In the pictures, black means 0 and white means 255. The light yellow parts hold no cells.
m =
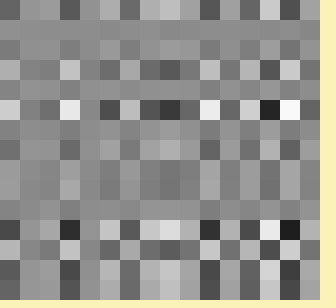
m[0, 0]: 100
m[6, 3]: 126
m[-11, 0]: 132
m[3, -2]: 202
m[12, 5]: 103
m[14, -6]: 78
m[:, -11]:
[173, 138, 153, 109, 146, 78, 146, 161, 126, 123, 142, 196, 103, 182, 172]
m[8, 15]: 132
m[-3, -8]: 92
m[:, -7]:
[161, 139, 151, 120, 144, 103, 144, 154, 126, 129, 146, 178, 115, 165, 162]
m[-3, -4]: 182
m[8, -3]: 115
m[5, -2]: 249
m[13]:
[90, 149, 156, 73, 144, 182, 107, 179, 197, 165, 73, 166, 97, 212, 62, 169]
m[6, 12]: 127
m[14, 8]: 191
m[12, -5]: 113
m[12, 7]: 109
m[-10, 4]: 136
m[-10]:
[205, 129, 111, 232, 136, 78, 189, 84, 58, 103, 236, 103, 207, 37, 249, 100]
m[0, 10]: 86
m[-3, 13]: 77
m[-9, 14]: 125
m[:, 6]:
[106, 141, 126, 168, 139, 189, 132, 122, 152, 148, 137, 89, 169, 107, 106]
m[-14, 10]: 141
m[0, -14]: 155
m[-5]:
[132, 139, 146, 128, 141, 142, 137, 148, 148, 146, 126, 141, 134, 147, 130, 147]
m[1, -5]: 141
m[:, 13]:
[202, 138, 157, 85, 150, 37, 156, 178, 115, 113, 147, 234, 77, 212, 198]
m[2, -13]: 126
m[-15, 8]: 190
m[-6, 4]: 137
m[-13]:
[123, 144, 145, 126, 140, 153, 126, 146, 155, 151, 123, 143, 126, 157, 116, 147]
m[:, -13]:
[89, 141, 126, 194, 129, 232, 126, 106, 158, 168, 128, 46, 194, 73, 84]
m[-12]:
[175, 131, 126, 194, 130, 109, 168, 107, 89, 120, 190, 118, 181, 85, 202, 115]

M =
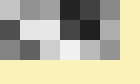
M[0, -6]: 196
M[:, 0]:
[196, 79, 131]
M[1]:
[79, 229, 231, 68, 32, 173]
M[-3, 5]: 136

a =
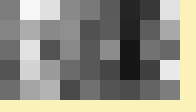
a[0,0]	124
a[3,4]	88
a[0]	[124, 246, 224, 137, 121, 90, 38, 56, 225]
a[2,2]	82
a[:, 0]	[124, 133, 108, 84, 109]
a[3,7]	64
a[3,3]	107
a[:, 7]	[56, 93, 114, 64, 100]
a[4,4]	112
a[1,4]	81
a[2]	[108, 225, 82, 136, 88, 141, 22, 114, 104]
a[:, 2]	[224, 137, 82, 155, 179]
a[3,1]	211

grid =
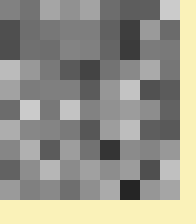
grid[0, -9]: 129
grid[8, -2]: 79
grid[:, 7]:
[94, 154, 123, 170, 81, 141, 94, 132, 79, 150]
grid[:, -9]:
[129, 79, 78, 187, 162, 108, 173, 134, 98, 154]
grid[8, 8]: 192
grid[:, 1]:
[115, 110, 112, 152, 124, 203, 135, 176, 141, 128]
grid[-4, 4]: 87
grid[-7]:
[187, 152, 121, 90, 68, 115, 137, 170, 118]
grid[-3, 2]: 91
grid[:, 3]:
[145, 126, 131, 90, 127, 195, 122, 157, 139, 111]
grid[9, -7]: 137
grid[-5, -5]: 130
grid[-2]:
[98, 141, 182, 139, 160, 141, 156, 79, 192]
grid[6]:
[173, 135, 132, 122, 87, 157, 189, 94, 89]
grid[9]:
[154, 128, 137, 111, 143, 170, 37, 150, 165]
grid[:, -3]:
[93, 62, 59, 137, 195, 156, 189, 139, 156, 37]
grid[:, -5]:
[163, 126, 128, 68, 91, 130, 87, 114, 160, 143]
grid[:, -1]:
[203, 107, 121, 118, 91, 98, 89, 152, 192, 165]
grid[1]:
[79, 110, 119, 126, 126, 97, 62, 154, 107]

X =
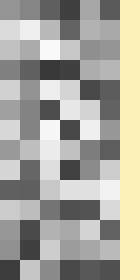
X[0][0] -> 148
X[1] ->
[219, 239, 185, 99, 178, 169]
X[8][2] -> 222
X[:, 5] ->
[90, 169, 149, 182, 92, 98, 152, 93, 205, 242, 217, 98, 186, 80]
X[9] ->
[96, 95, 199, 225, 224, 242]
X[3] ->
[128, 97, 57, 64, 173, 182]
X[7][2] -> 236
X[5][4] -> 211
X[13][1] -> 198
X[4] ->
[209, 147, 238, 212, 73, 92]
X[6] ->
[215, 131, 247, 72, 239, 152]
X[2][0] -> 193
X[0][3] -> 64
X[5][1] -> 131
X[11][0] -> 151
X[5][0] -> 160
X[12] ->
[144, 64, 205, 156, 167, 186]
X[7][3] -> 193

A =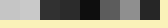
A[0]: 197
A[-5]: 43
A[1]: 201
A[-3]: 92
